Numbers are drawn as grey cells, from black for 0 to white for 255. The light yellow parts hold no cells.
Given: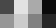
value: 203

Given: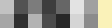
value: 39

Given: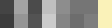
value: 133

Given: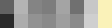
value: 158

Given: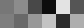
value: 195

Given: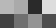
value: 112

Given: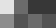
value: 83

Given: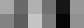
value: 125

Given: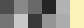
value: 57
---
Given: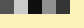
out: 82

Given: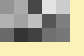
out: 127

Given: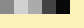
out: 137

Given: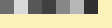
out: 109

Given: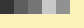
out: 117

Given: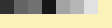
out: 114

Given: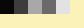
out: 106

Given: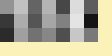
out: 129

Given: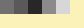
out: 112

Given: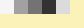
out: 161
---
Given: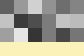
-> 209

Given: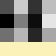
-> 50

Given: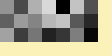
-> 176

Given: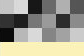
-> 23

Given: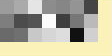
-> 229

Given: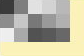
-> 225
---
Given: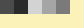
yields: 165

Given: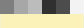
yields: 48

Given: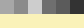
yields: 111

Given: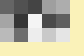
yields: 159

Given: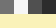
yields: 44

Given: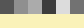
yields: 60

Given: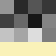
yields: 55

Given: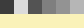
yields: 127
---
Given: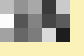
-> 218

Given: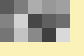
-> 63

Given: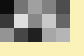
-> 167

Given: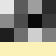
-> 207

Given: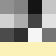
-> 245

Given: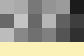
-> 84

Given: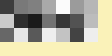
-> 67

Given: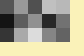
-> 133

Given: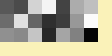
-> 129

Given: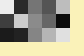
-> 181
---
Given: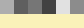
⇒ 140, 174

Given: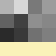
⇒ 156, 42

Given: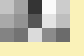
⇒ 204, 131

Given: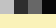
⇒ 8, 194

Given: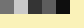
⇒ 14, 114

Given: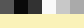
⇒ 170, 85

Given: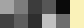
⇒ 10, 66
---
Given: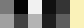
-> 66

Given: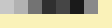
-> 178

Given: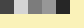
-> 212

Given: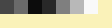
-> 106

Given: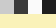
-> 58

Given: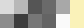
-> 61

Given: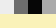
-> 109

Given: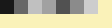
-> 103

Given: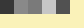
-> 137
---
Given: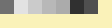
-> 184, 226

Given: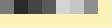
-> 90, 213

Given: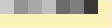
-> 190, 203

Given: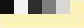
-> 45, 243

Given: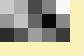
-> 101, 248

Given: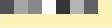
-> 251, 251

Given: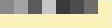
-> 198, 198

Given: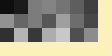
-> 86, 200
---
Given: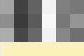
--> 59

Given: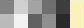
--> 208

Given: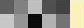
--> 129

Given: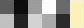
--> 12

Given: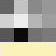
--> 237

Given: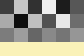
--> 14
